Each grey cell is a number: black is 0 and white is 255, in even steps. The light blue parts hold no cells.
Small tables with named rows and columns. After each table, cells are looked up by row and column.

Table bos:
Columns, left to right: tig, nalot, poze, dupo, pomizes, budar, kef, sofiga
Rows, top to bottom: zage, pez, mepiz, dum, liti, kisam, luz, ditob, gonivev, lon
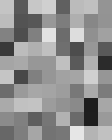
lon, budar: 230
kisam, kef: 208
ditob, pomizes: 146
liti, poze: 151
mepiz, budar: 221
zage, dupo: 208
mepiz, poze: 128
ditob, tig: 170
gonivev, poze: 94
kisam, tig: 197
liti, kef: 177
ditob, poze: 195
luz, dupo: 164
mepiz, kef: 144
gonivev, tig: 139
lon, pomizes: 119
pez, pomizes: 125
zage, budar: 187
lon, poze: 166
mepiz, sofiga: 161

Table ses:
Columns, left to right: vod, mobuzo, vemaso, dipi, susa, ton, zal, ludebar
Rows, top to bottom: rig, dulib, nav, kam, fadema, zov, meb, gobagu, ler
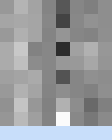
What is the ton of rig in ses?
134
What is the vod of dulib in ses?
165
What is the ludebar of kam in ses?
151
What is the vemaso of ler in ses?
159
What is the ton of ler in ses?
136
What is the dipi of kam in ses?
135
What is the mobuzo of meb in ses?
177

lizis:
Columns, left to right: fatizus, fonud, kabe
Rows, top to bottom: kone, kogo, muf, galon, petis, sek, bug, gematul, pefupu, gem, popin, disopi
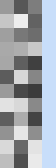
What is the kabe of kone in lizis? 125
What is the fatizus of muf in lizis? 159
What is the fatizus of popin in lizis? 217
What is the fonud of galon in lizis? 174
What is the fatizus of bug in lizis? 154
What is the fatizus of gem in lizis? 146
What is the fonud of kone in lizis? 87
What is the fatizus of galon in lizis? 169
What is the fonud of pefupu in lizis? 172

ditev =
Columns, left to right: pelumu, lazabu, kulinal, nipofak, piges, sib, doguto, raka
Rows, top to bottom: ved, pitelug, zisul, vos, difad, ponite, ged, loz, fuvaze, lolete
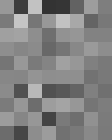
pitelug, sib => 168
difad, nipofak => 132
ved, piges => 53
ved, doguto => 157
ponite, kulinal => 148
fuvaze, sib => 110
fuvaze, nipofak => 68
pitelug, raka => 120

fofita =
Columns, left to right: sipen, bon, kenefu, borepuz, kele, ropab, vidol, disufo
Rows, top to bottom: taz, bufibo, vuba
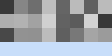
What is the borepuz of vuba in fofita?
188
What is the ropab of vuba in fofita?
120
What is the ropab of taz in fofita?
187
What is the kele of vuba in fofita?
95
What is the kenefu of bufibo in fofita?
162
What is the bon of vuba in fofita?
146

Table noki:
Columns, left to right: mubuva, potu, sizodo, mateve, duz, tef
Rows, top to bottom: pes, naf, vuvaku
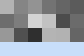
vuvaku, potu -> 80
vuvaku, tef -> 101
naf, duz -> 76
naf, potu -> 125
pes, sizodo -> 147
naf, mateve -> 194
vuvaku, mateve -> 180
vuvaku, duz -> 178
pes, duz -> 101
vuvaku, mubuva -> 152
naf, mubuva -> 109
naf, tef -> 107
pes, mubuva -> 179
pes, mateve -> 115
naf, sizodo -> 212
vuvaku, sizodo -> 47
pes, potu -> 133
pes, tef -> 91

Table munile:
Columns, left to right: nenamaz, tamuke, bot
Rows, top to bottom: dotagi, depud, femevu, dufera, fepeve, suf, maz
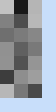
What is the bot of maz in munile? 73
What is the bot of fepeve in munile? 149
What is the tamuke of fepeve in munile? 82
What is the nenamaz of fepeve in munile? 146
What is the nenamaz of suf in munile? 61
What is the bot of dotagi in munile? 181
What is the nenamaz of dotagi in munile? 194
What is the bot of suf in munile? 158
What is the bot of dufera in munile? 121
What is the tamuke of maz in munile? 120
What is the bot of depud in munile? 184
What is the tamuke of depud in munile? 78
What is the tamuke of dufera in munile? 96
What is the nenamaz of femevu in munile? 111
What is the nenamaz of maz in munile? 183
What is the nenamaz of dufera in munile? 145
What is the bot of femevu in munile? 135
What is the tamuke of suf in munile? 142
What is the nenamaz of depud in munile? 129

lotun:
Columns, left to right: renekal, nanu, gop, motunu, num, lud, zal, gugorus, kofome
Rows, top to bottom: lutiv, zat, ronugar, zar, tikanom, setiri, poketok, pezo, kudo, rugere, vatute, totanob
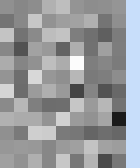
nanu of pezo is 183
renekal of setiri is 148
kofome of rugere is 103
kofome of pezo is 114
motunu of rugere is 204
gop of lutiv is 141
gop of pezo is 127
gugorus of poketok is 82
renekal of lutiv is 144
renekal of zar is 135
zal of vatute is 195
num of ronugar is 195
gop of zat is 199
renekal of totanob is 160
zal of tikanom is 126

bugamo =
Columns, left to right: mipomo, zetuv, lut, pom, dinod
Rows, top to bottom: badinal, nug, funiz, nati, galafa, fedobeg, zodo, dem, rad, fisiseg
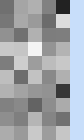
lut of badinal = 176
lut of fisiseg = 201
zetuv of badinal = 165
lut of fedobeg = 194
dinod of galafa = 200
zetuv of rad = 127
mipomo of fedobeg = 190
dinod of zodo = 55
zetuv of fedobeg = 109
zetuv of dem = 137
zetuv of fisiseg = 154
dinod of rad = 113
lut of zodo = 150
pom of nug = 107
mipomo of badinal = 112

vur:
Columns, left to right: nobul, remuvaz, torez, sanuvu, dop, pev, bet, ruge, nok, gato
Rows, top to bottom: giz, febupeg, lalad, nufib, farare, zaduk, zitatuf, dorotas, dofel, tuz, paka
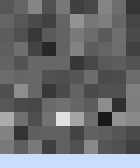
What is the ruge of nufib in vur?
100
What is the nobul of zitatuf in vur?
79
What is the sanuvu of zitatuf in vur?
56
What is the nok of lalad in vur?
111
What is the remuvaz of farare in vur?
83
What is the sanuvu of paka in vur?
64
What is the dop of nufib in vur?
99
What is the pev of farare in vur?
55
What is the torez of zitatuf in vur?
103
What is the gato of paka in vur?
63
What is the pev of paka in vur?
80
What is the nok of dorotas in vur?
47

